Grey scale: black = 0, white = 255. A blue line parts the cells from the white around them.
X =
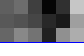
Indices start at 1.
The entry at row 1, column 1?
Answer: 95
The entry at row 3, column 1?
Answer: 102
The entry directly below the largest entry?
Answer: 159
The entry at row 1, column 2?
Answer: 109
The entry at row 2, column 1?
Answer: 88

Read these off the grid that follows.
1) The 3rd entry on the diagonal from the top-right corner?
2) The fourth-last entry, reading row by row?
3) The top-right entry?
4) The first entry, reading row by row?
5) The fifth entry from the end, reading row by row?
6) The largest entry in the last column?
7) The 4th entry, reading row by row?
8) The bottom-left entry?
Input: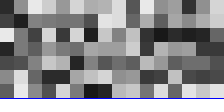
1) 31
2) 102
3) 213
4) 43
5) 220
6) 227
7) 205
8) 94

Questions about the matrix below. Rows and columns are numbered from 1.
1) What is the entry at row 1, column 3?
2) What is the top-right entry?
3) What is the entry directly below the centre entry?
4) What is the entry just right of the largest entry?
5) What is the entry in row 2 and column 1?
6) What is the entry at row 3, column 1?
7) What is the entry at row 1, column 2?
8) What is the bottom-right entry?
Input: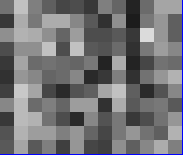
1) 127
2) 165
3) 95
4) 150
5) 56
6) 143
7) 193
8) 127

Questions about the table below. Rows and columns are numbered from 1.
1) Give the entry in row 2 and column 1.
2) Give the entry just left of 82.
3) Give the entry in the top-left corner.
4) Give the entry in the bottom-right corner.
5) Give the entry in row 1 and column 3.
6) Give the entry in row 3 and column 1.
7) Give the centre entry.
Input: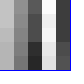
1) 195
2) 225
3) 195
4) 82
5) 89
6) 187
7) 76

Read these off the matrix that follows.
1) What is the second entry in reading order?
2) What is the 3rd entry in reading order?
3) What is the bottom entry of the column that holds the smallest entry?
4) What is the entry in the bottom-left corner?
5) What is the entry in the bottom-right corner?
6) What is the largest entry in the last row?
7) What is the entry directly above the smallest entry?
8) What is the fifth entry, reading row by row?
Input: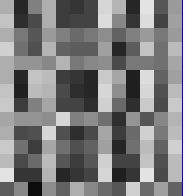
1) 38
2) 128
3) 12
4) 92
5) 98
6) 208
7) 53
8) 60

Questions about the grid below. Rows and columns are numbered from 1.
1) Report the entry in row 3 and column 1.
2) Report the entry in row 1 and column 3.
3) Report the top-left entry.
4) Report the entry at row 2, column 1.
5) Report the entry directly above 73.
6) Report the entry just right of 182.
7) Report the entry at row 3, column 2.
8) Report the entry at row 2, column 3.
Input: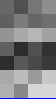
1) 148
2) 118
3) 103
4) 96
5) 80
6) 161
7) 169
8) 103

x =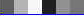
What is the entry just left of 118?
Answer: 145
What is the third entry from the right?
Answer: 32
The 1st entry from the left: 94

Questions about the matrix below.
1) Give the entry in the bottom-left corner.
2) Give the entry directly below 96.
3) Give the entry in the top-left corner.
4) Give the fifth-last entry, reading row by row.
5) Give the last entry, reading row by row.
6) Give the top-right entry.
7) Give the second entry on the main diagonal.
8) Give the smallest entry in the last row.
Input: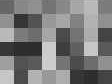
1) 198
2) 75
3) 103
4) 152
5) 68
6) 124
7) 54
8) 46
